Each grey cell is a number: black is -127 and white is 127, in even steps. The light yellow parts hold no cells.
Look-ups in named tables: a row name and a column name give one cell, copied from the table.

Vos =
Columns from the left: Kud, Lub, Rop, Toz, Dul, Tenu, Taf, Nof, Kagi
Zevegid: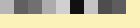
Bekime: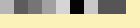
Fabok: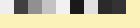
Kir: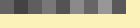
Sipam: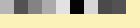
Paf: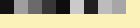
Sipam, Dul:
98
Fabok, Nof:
-85
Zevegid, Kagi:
-34
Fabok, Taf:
96
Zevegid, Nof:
-50
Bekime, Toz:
33
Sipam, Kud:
54
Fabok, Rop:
16

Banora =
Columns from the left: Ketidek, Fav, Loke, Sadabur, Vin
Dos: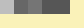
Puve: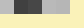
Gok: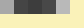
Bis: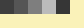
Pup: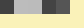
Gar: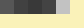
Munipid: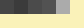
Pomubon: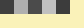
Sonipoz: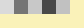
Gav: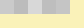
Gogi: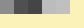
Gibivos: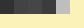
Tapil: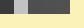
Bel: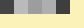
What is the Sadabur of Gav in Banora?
62
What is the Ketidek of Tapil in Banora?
-68
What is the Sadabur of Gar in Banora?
-60
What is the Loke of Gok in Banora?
-66
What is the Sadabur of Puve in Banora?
57
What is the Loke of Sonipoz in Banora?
72
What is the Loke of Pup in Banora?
59
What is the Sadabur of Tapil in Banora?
-47
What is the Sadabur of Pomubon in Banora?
64
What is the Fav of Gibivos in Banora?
-60
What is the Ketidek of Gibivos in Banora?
-78
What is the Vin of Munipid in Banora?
43
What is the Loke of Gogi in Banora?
-58
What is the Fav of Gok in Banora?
-58
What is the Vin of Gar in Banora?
66
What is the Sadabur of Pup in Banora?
-59

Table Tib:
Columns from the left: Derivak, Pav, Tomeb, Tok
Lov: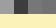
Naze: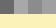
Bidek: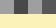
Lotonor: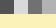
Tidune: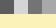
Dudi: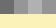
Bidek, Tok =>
-40
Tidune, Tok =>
40
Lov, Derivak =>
30
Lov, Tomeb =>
-8
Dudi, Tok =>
20
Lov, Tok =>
-13
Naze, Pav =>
40
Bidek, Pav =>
-54
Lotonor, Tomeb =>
-14
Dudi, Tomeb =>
49
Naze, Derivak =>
-21
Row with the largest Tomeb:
Dudi

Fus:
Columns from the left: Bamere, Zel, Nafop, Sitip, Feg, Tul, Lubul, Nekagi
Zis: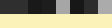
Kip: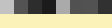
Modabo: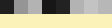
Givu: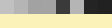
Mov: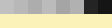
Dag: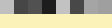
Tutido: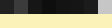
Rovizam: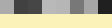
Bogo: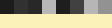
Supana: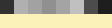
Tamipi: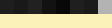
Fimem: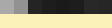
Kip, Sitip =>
-100
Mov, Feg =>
37
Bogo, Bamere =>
-99
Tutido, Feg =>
-108
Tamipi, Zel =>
-102
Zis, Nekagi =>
43
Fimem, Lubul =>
-87
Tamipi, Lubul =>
-101
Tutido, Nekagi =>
70
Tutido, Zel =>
-68
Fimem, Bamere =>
41
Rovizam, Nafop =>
-57
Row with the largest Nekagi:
Tutido

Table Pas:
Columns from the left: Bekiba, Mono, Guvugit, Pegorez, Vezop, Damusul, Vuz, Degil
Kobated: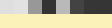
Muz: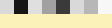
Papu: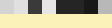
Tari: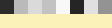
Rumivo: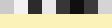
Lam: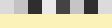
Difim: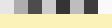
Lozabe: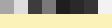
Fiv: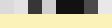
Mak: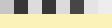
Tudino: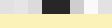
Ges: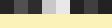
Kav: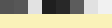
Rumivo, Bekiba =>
74
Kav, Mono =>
-40
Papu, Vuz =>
-103
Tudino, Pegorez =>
-88
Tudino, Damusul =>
78
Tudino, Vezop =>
-88
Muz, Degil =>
119
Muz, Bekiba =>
89
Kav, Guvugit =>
98
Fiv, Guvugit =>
-73
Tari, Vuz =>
96
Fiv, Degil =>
104
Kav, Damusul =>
-35
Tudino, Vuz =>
121
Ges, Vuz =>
-64

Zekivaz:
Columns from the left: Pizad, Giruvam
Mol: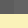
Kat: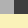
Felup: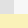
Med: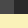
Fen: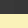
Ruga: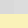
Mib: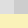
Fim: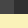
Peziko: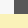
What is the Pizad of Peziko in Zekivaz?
119
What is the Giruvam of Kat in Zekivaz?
-65
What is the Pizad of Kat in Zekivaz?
49
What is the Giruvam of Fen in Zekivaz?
-72
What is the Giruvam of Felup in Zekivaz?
119
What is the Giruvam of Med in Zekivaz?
-85
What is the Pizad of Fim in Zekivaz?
-57
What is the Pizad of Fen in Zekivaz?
-70
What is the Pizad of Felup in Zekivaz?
97
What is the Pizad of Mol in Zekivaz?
-34
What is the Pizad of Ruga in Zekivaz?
89
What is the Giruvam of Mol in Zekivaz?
-28
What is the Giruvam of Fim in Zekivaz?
-79
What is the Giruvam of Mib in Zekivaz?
77
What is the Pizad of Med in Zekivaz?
-54
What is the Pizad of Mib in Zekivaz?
95
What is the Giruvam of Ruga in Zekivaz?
92
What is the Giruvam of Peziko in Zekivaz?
-39

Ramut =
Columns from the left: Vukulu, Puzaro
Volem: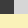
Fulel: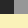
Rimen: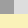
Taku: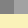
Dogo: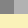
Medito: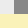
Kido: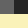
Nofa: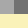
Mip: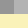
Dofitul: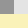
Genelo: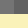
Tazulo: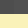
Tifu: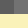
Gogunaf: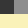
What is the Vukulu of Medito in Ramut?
108
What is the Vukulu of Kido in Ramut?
-28
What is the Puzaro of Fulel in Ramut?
23
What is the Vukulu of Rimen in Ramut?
30
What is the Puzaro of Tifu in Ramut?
-13
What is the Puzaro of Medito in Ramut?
8
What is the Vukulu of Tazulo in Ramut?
-49
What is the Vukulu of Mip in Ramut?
21
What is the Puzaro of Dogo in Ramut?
50
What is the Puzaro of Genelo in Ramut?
-29
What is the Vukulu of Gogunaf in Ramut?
-73
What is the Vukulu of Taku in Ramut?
1
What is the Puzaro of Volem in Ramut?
86
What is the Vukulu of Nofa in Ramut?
40
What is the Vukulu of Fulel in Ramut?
-87

